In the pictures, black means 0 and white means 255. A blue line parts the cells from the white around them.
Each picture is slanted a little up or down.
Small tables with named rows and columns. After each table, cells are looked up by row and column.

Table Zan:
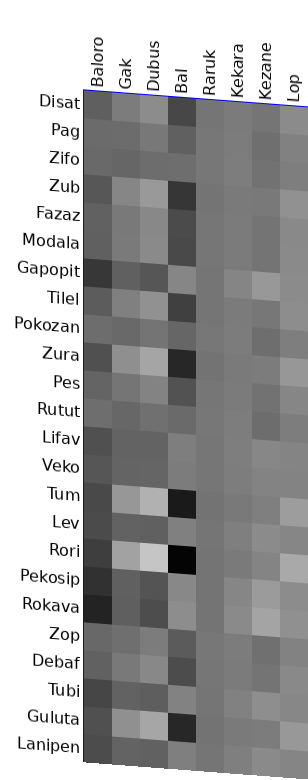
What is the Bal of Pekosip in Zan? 136
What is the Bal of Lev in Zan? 128
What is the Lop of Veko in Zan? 131
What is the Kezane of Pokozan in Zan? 110
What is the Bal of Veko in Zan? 124
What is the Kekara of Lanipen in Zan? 127
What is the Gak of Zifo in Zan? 102
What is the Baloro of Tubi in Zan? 70
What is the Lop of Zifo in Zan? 126
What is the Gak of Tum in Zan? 151
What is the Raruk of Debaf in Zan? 118
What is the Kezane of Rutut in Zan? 109
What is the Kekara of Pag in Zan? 124
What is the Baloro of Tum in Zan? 73
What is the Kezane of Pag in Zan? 111
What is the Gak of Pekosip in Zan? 96
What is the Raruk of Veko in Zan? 118
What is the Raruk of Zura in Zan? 115

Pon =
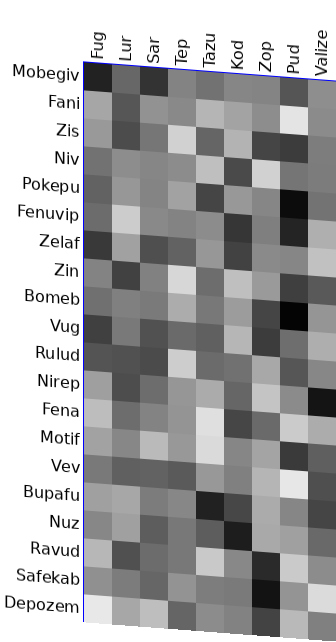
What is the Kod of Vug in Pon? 182
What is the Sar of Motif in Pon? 186
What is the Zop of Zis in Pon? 69
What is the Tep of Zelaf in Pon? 98
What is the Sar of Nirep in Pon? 109
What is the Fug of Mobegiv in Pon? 34
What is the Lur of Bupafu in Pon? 167
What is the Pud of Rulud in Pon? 86
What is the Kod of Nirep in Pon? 102
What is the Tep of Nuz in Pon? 120
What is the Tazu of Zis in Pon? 101
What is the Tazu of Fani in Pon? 181
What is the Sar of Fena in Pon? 131
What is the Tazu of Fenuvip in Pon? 140
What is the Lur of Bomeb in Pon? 128
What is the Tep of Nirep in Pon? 150
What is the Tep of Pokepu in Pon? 162
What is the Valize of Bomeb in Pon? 149

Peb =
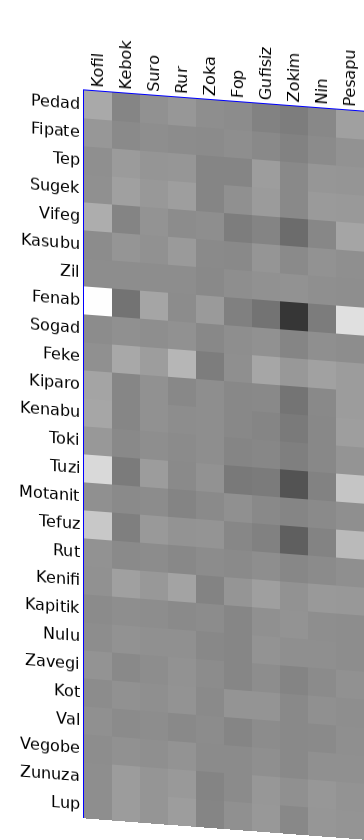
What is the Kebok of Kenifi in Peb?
160
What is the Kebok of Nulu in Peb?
146
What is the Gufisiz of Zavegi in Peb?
141
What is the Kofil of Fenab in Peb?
254
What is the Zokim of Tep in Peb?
137
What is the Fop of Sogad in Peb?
142
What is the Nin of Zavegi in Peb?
139
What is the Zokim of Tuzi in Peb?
83
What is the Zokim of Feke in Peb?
152
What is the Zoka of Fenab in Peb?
154
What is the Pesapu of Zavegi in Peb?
145
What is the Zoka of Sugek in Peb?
133
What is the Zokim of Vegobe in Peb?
137
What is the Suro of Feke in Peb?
157

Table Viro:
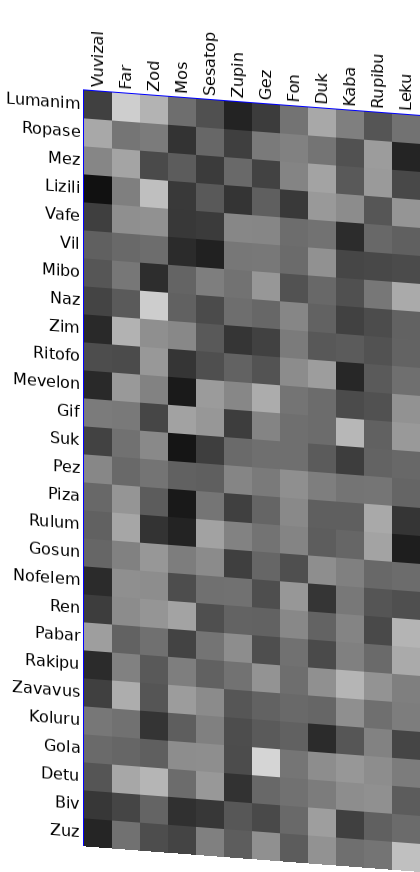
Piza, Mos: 25
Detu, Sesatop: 152
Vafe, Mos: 56
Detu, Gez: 104
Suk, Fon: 111
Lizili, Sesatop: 89
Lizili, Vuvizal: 17
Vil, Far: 105
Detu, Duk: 124
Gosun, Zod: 151
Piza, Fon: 137
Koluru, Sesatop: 128
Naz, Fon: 134
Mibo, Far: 119
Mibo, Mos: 100

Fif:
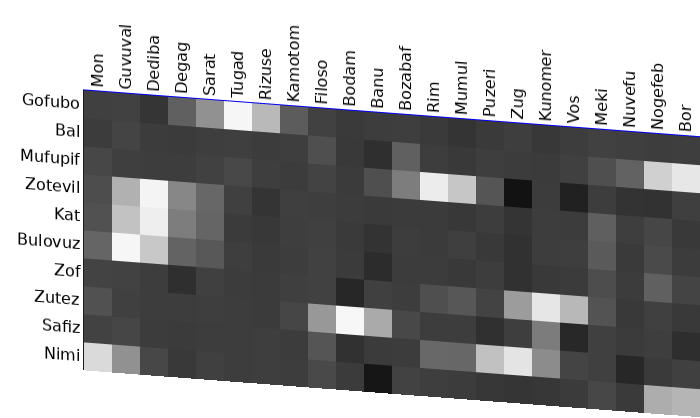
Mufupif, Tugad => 72
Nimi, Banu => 22
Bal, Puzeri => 62
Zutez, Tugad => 61
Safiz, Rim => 104
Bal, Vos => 64
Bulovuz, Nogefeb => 96
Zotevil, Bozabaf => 59
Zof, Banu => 64
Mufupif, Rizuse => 62
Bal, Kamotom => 62
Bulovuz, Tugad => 62
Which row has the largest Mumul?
Mufupif

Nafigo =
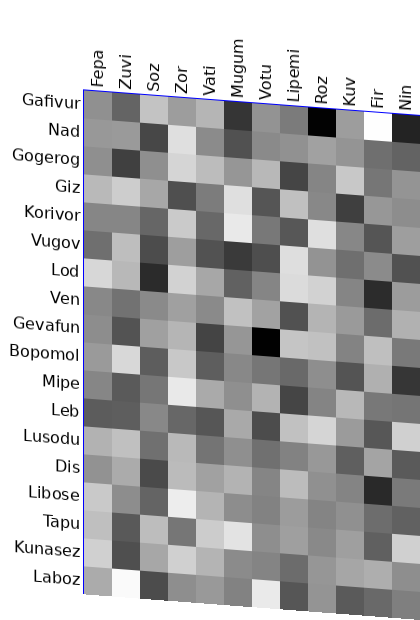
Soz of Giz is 167
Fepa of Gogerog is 143
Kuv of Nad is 148
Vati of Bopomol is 94
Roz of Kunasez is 150
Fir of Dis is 41
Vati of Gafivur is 181

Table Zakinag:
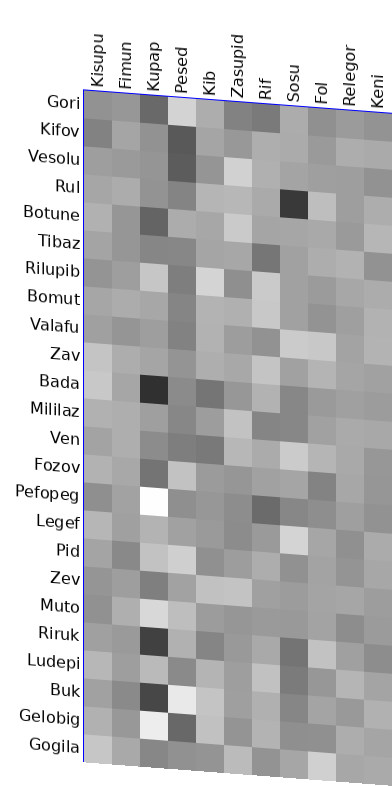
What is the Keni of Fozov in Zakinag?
150
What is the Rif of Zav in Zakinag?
196
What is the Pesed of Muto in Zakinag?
190
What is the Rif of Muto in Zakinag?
154
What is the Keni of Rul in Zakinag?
173
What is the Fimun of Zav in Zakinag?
173
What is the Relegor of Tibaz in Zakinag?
178
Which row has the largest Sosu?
Legef

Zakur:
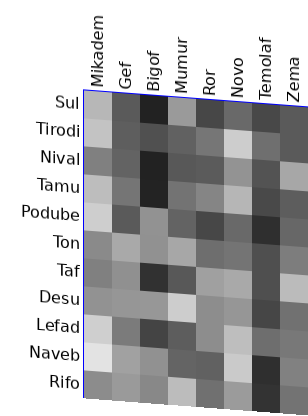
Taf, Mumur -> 88
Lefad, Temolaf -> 110
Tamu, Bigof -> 35
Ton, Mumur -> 167
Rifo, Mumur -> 188
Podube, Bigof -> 146
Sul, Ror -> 71
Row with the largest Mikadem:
Naveb

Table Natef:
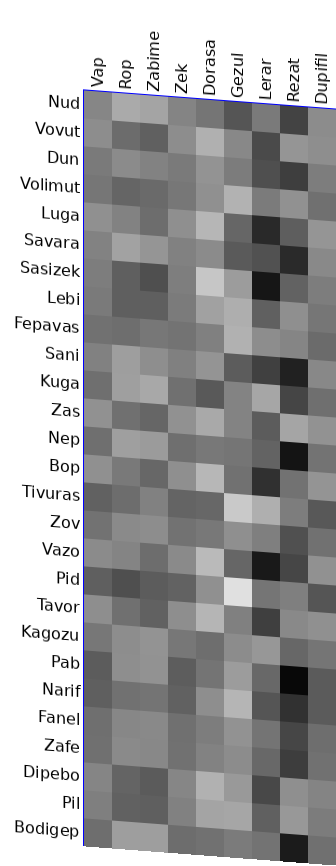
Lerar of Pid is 117
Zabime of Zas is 102
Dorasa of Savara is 139
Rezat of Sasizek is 98
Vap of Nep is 111
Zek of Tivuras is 100
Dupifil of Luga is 149
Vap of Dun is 122
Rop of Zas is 112
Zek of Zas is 145
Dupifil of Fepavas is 107
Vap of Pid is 95
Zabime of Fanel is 137
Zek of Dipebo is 134
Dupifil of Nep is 115
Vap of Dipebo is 133
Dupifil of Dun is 125
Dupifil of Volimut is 112
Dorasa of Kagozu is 110
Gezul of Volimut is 178
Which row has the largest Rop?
Nud

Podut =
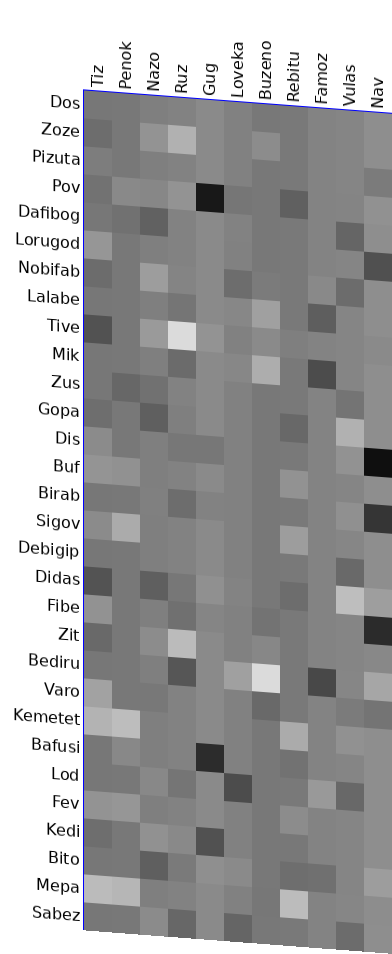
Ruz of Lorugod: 130
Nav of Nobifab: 142
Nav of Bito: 157
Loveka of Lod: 76
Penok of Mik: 120
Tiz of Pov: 114
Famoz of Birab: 131
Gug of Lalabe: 138
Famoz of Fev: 131
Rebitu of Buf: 146
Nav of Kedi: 142
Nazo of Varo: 120
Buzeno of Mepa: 119
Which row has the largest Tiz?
Mepa

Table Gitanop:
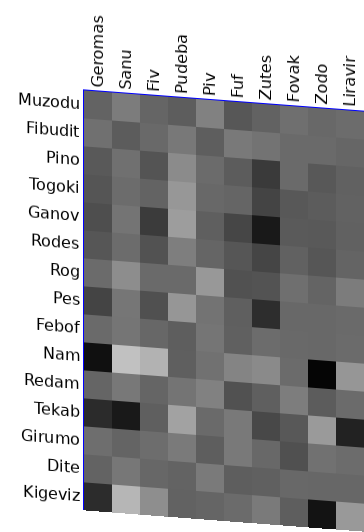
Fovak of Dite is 104
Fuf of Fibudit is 121
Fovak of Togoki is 88
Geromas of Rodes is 86
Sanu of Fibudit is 92
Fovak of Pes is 104
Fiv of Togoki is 99
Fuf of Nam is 132
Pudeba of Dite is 99
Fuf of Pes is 95
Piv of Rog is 152
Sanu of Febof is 117
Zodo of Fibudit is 106

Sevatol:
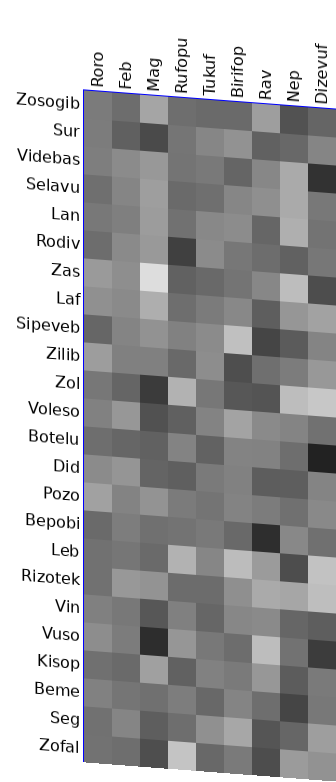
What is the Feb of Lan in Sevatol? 127
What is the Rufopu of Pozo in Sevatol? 123
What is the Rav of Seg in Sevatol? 85
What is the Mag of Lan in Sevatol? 156
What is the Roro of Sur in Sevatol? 124
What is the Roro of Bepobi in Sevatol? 106
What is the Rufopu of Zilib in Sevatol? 105
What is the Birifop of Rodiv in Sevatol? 119
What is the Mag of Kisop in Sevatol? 160
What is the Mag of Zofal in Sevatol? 78
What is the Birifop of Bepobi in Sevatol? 105
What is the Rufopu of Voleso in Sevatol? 96
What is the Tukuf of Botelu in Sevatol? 98
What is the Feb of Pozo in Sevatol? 131
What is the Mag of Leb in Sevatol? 106
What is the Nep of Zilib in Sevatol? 124
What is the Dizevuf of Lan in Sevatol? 115

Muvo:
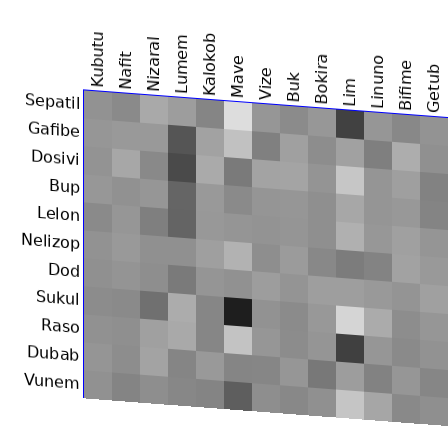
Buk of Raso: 140
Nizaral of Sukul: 112
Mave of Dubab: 133
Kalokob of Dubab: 153
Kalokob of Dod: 149
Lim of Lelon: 176
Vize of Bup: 149
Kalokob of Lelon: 152
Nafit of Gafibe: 153
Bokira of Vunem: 144
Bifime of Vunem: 137
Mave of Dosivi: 122
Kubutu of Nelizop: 146
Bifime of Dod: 148
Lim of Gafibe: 161
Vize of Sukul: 146
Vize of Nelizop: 142
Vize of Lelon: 147
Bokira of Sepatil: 151
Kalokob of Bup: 153

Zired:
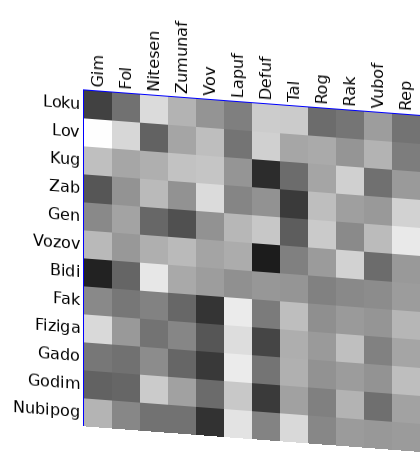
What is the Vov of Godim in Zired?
107
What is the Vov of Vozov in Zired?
164
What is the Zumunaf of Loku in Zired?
179
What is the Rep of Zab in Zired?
210
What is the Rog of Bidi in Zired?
129
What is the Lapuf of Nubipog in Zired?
227
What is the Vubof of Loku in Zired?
157
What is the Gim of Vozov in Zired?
185
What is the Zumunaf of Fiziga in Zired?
134
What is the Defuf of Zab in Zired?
146
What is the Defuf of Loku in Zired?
204
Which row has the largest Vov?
Zab

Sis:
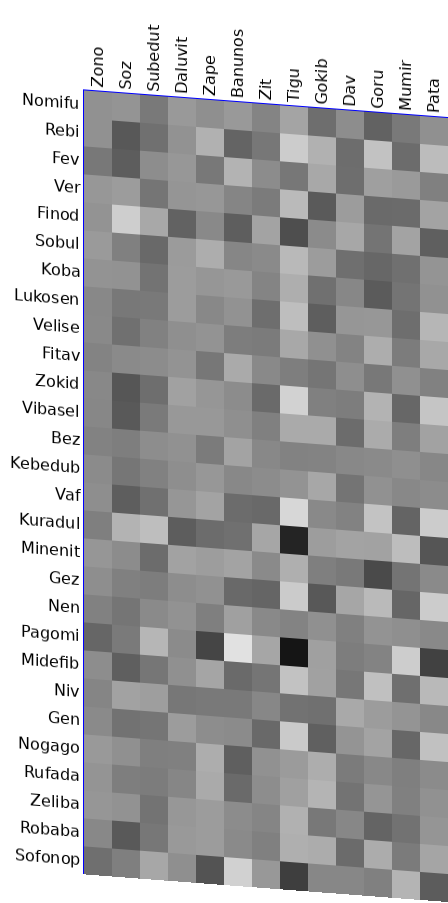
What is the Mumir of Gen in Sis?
103
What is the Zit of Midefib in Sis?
117
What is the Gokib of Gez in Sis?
88
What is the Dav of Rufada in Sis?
115
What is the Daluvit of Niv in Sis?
119
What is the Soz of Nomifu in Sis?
148
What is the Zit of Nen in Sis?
137
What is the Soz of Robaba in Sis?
89
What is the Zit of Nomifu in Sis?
132
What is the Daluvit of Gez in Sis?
141
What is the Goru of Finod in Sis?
116

